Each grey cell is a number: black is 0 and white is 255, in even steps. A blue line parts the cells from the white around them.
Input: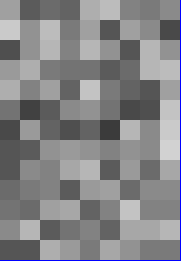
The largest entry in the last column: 210
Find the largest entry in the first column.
202
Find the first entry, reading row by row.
160
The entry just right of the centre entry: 59
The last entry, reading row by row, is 122
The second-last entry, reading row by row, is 122
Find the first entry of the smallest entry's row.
73
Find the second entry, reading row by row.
91
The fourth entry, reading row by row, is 99
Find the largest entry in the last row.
174
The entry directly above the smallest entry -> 115
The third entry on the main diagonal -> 182
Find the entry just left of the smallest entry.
99
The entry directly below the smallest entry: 130
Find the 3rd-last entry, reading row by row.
146
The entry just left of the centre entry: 79
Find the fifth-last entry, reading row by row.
122
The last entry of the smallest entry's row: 202
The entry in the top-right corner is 138
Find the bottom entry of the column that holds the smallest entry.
167
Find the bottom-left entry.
85
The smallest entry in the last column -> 73
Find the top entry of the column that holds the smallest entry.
188
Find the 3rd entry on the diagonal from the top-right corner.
85
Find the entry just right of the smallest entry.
182
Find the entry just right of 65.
91

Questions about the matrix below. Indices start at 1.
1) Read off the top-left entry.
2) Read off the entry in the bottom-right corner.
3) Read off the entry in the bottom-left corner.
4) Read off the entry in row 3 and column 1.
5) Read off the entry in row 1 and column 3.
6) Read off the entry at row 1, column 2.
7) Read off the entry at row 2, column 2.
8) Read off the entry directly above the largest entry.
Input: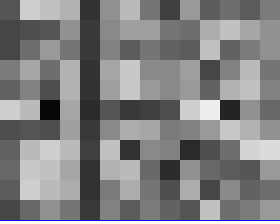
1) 85
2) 153
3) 70
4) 70
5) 193
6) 206
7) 78
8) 98

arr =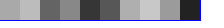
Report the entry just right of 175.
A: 200
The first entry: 169
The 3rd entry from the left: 100

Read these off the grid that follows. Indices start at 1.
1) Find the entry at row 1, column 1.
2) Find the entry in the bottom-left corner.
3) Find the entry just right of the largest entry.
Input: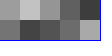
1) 157
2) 116
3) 149

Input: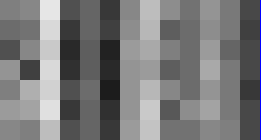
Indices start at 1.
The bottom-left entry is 135
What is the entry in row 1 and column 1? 127
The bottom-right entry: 72
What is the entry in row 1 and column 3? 230
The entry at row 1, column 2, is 135
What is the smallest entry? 28
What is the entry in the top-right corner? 72
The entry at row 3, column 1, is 80
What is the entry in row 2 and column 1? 108
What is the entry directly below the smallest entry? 48
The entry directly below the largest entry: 217
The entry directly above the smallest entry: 41
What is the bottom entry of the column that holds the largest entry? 189
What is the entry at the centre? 148
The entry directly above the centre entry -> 155
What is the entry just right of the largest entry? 80
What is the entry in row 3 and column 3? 201

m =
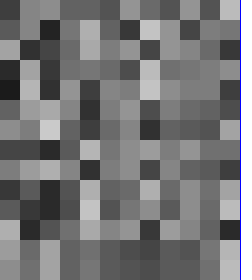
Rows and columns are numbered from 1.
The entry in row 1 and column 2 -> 133
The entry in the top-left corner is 62
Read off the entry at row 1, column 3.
141
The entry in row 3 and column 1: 163
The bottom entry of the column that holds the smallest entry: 141
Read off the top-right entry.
187
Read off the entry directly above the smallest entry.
42
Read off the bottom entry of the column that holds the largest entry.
163
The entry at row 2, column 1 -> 90
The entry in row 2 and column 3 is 35
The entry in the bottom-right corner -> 187
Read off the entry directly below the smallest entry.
98
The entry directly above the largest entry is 169
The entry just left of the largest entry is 125
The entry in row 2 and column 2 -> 133
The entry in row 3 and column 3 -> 69

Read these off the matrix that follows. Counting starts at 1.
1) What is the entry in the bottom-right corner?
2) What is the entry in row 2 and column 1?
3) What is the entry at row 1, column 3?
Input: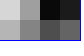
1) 100
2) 181
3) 9

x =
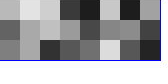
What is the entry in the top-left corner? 185
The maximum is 227
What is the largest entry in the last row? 220
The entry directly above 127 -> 99
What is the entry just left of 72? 155
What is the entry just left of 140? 134
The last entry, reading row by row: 36
